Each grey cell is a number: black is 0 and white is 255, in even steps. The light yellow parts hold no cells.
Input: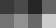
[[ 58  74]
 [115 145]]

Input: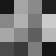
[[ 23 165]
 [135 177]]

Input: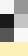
[[245 151]
 [ 25 197]]

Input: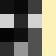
[[ 18   9]
 [208  40]]

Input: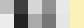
[[191  62]
 [236  34]]

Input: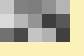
[[198 129]
 [218 183]]

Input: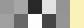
[[152 166]
 [160 104]]

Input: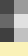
[[ 71 155]
 [104 225]]

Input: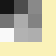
[[ 21  77]
 [116 172]]
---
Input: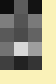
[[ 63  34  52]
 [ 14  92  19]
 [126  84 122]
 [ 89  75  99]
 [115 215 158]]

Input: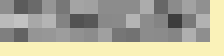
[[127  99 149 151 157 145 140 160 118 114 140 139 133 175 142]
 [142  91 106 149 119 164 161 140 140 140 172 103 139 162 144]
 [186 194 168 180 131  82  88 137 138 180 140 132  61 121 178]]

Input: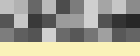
[[125  95  84 208 106  87 117 160  88 100]
 [193 178 103 186  76 124 207 165 198 139]
 [ 85 199  57  81 155 157 208  82  51  39]]

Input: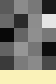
[[ 58 123 138  73]
 [ 90 139 120  25]
 [105  42 141 229]
 [  8 101 143 120]
 [ 99 150 118  13]]

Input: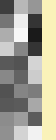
[[144 211 242]
 [ 62 184 150]
 [117 237  52]
 [173 248  26]
 [207 134  52]
 [ 89  83 212]
 [136  99 204]
 [ 82 133 124]
 [ 88  91 168]
 [140 157  92]]

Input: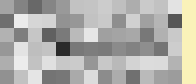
[[145 193 229 116 119 170 220 140 172 112 186 161 156]
 [164 131 104 133 153 194 196 204 191 173 202 194 227]
 [111 235 214 211 146 151 194 201 142 208 160 181  86]
 [178 126 198  96 122 186 230 160 164 168 120 177 201]
 [151 227 190 195  42 120 125 122 139 130 142 117 205]
 [174 236 194 224 200 203 150 200 185 211 220 219 179]]

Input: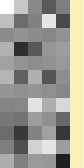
[[173 128 154 151  31]
 [255 199 136  89 126]
 [191 107 129 229  73]
 [139 147 139 135 146]
 [177  45  88 151 158]
 [161 148 141 145 152]
 [181  97 175  86 142]
 [149 144 149 143 135]
 [133 135 226 174 215]
 [120 115 158 144 104]
 [108  56 131 161  55]
 [126  79 210 230 157]]
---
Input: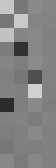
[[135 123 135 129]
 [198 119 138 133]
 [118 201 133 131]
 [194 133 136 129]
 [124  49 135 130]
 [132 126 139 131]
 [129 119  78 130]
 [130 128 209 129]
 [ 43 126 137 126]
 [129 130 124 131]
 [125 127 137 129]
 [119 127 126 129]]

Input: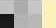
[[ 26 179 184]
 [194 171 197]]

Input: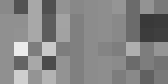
[[144 206 148 179 147 128 140 142 125 137  97 121]
 [137  82 168  80 147 136 140 142 149 107 147 121]
 [144 144 168  93 163 128 140 142 137 107  57  59]
 [144 146 168  93 162 128 140 142 137 107  60  63]
 [144 235 125 201 125 128 140 132 126 175 125 149]
 [144 100 168  75 147 128 140 142 139 107 125 115]]

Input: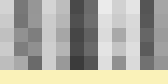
[[189 169 106 206 153  59  85 222 144 218 113 149]
 [211 120 150 212 189  73 107 235 209 228  85 165]
 [202 117 151 203 182  80 111 223 203 217  88 161]
 [192 145 126 202 166  70  97 219 169 215 102 155]
 [203 126 144 206 181  75 106 228 195 222  91 161]]

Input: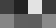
[[134  95  94 138]
 [ 64  35 227  58]]

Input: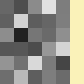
[[110 185  94 126 107]
 [103  78 139 225 125]
 [ 96 210  93 102 126]
 [141  33 118 106 143]
 [ 86  87  76 151 212]
 [148 113 217 123  69]]
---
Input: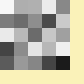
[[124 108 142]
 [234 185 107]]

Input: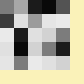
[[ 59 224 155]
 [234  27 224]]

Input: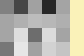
[[165 176 188]
 [165 222 109]]

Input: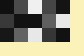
[[ 57  18  18]
 [ 23  98 232]]

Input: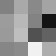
[[156 184 131]
 [154 190  81]]

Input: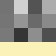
[[117 149 106]
 [121  53 142]]

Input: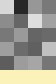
[[140 102 222]
 [120 154 101]]

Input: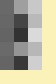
[[103  69 185]
 [100  50 218]]
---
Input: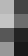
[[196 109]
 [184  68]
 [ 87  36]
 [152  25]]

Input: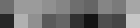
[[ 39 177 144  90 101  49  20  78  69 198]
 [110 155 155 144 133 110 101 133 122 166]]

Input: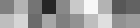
[[190 213 107 167 127 146 190 223 146 155]
 [127 179 116  38 137 201 247 179  87  98]]

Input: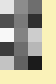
[[228 140 110]
 [248 131 205]
 [ 79 122  47]
 [ 59 110 183]
 [195  98  27]]

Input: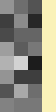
[[178 210  28]
 [ 83 169 110]
 [ 62 139  39]
 [130 120 120]
 [148 110  83]
 [ 74 101 101]
 [158  92 120]
 [148  62  62]]

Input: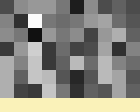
[[ 57 152 207  57 108  67  76 164  48 131]
 [ 76 140 152 152 119  29 140  76  97  76]
 [175 131 197  57  97 186 108 186 131 108]
 [140 119  17 152 119 140  67 152 175  97]
 [175  97 197 186  85  39  85 186 164  85]
 [175  67  57 197 119  48  97  85 164  97]
 [131  48 251 119 108 119 152 164 108  85]]

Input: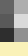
[[ 89 218]
 [100 174]
 [ 46 144]]
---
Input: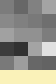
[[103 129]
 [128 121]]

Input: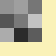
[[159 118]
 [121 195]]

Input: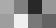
[[127  40]
 [239 121]]

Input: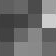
[[103  75]
 [ 66  89]]

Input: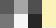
[[166  79]
 [246  39]]

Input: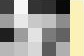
[[247  51]
 [232 200]]

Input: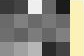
[[ 68 239]
 [128 106]]
